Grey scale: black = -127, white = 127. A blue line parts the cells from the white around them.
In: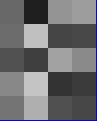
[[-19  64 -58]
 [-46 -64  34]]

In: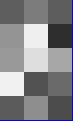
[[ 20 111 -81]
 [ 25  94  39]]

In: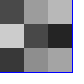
[[ 76 -55 -91]
 [-71  14  36]]

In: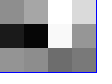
[[-101 -121  121]
 [  20   13  -18]]

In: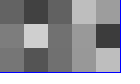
[[ -2  79 -14]
 [ -9 -43 -15]]

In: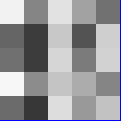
[[-26 -67  72]
 [-15 -67  86]]
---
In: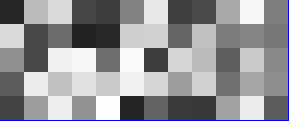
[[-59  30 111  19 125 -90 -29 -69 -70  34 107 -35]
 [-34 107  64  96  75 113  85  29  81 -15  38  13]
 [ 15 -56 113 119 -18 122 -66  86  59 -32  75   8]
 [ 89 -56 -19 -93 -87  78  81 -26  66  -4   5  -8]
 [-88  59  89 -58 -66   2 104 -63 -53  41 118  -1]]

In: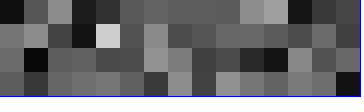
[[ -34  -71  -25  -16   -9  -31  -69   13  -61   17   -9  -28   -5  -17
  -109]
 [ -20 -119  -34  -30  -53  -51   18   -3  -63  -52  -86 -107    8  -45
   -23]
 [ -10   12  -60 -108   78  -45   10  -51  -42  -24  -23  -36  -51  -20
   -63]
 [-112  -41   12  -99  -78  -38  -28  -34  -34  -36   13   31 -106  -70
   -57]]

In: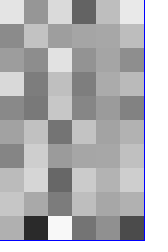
[[ 48 -85 120 -11  16 -52]
 [ 70  41  -3  62  39  49]
 [ 59  86 -24  75  51  78]
 [  5  78  27  38  39  64]
 [ 34  65 -11  67  35  50]
 [  9  -6  71   6  27   2]
 [ 89  -2  63  -1  43  58]
 [ 29  13  98  19  37  14]
 [ 11  66  30  37  39  61]
 [100  22  90 -28  62 105]]

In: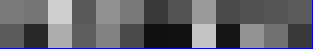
[[ -36  -88   45  -32    2  -54 -111 -110   68 -105   19  -14  -71]
 [  -5  -10   78  -39   17   -6  -70  -44   26  -54  -45  -43  -36]]

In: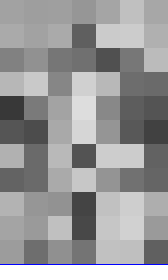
[[ 28 -17  16 -11  65  63 -31]
 [ 36  26  64 -55  70  81  26]
 [ 51  22  18 -59  65  78  46]
 [-28 -21  42  71  20 -14 -26]
 [ 49 -21  57 -44  77  76 -29]
 [-42 -51  41  86  21 -39 -62]
 [-71  -5  35  93   8 -34 -43]
 [ 55  73   6  80  56 -18 -21]
 [  1  17  -9 -15 -47  -8  59]
 [ 42  34  42 -32  75  76  48]
 [ 34  30  31  22  37  64  39]]

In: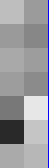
[[ 42  55]
 [-86  69]
 [ -7 103]
 [ 29  11]
 [ 41  29]
 [ 26   7]
 [ 62  27]]

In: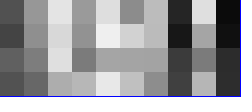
[[ -45  -24   45   55  104   64   13  -63   54  -82]
 [ -31   -2   95   -4   37   36   35  -68   -4  -83]
 [ -59   15   88   18  111   82   59 -104   37 -111]
 [ -46   23  100   26   94   12   60  -90   95 -116]]

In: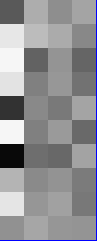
[[  17   38   22   20]
 [ 101   22   33   -7]
 [  52   10   19   -4]
 [-118  -17  -23   35]
 [ 118    0   26  -22]
 [ -77    9   -6   36]
 [  99    0   23  -13]
 [ 118  -29   20  -26]
 [ 103   60   43    8]
 [ -38   45   14   36]]
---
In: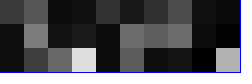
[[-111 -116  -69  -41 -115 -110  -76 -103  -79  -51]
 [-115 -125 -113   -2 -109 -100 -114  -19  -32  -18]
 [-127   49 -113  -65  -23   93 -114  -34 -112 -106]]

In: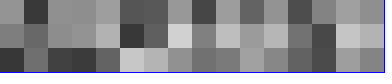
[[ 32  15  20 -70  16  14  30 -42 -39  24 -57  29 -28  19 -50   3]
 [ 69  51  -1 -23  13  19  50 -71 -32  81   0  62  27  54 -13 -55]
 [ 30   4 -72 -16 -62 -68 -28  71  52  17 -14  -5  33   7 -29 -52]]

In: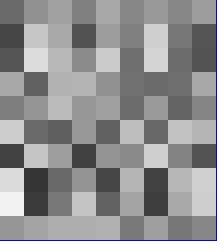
[[  7  29 -21  17  33   0  40   7  25]
 [ -8 -42 -57  70  41 -45  29   0  79]
 [-19 -44 -42  92  56  11  75 -16  84]
 [-16  40  40 -30  50  52  17 -14 -20]
 [-27   5  -1  21  59  23  32 -19  26]
 [ 66  53  77 -21 -32  24 -30  62 -23]
 [  3 -44 -61  69  30 -62  20  10  79]
 [ 55  80  91 -74 -22  20 -57  53 -61]
 [ 41  78 114 -68  -7  68 -29  36 -65]
 [ -8   7  22  36  46  46  49  -6  31]]

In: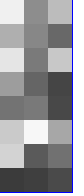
[[ 13  60 112]
 [  7 -23  47]
 [ -5  72 101]
 [-26 -58  29]
 [ -6 -55 -12]
 [119  39  74]
 [-37 -14  83]
 [-64 -53 -68]]

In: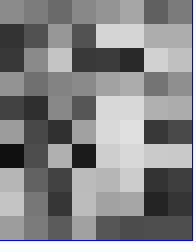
[[ -31   -4   11   -3  -21    7   20   37]
 [  45   45  -76  -46   22  -45   85   85]
 [  81   64  -72   10   67  -70  -68  -87]
 [ -12   15   19  -15    3   10   34   44]
 [  48   44  -62  -80    8  -42   88   88]
 [ -72  -54   27  -55  -79   32   89   96]
 [  74   73 -111  -50   47 -100   78   87]
 [ -77  -65   54  -29  -62   59   54   76]
 [ -91  -74   68   -8  -73   60   34   37]
 [ -49  -49   29   -4  -37   33  -42  -52]]

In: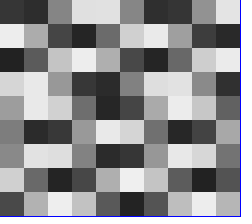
[[ 18 100 -73 -82   5  96  97   6 -80 -74]
 [-66 -86 109  44 -58 -90 -20  80 106  31]
 [ 78 107 -93 -36  68 109  47 -55 -90 -23]
 [ 10 -79  86 105  24 -72 -84   1  94  98]
 [ 71 -30  29 105  81 -17 -89 -58  42 108]
 [-60  40  -2 -84 -71  25 105  85 -15 -88]
 [ 87 -12   9  98  94   2 -84 -73  23 104]
 [-93 -44  80 -22 -91 -56  47 111  68 -35]
 [109  54 -54  50 110  66 -38 -92 -43  62]]
